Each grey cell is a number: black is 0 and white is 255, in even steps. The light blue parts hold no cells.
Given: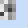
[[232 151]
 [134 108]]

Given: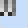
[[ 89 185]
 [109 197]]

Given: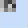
[[ 84  59]
 [ 87 200]]

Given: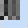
[[ 33 110]
 [ 56 108]]

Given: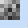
[[190 168]
 [169 121]]

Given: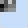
[[ 78 199]
 [ 80 120]]

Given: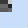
[[ 57 201]
 [104  39]]
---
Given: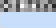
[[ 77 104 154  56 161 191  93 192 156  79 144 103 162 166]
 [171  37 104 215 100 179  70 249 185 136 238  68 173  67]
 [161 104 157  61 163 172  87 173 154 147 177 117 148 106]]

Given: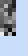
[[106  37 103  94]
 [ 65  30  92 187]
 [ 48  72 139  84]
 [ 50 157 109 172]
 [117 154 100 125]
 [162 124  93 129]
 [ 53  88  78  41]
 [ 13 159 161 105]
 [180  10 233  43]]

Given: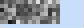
[[141 191  66 113  87 104 141 129  89 183 125 223  91 156 219]
 [149 107 138 162  76 139  68  90  68  98 119  96 144 190 135]
 [ 85  85  33 135 172 186  83  76 106  62 134 116 127 170  57]
 [184  91 127  91 121 172  59  80  75 100 108  73 168 185  52]
 [133 113 101 120 174  96 129 107 103 114 157 162 131 116  99]
 [186 111 142 150  25  53 222 137 101 171 131 175  81  82 104]]

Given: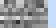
[[105 196 215  83 132 120 202 201 125 141 121  95]
 [ 79 179 173 122 171 129 189 185  98 152 135  90]
 [186 116 161 179 119 171 143 112 159 135 125 166]
 [122 135 107 123 101 117 106 121 134  75 114 113]
 [170 175 232 186 166 190 214 152 201 181 152 147]
 [129 128  86 120 124  96  47 132 100 115 116 112]
 [151 155 166 120 148 114 130 140  97 113 142 149]]

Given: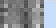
[[166 119  99 128 115 116 124 117  87 131 131]
 [194  90 117 166 101 131 116 128  85 133 129]
 [161 160  72  90 124 118 113  97 114 106 166]
 [157 100 118 160 119 135 112 106  68 121 138]
 [155 141  86 125 131 127 133 104  83 112 147]
 [166 143  88 129 129 137 123  97  93 101 163]
 [206 107 114 205 122 162 153 122  62 112 144]]

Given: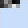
[[  6  24  56 147 101]
 [229 164  42  91 147]]

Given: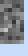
[[ 98 108  85 117 110  91]
 [ 67 103 134 131 136  85]
 [122  88 138  85  54 111]
 [143 149  85 121 109 124]
 [107 141  94 152  99  87]
 [149  95  97 120 123  54]
 [133  78 115 129 158  98]
 [122  64 164 196 103 114]
 [119 118  70 106  95 107]
 [ 77 105 106 106  62  96]
 [133 158 132 119 115 126]]
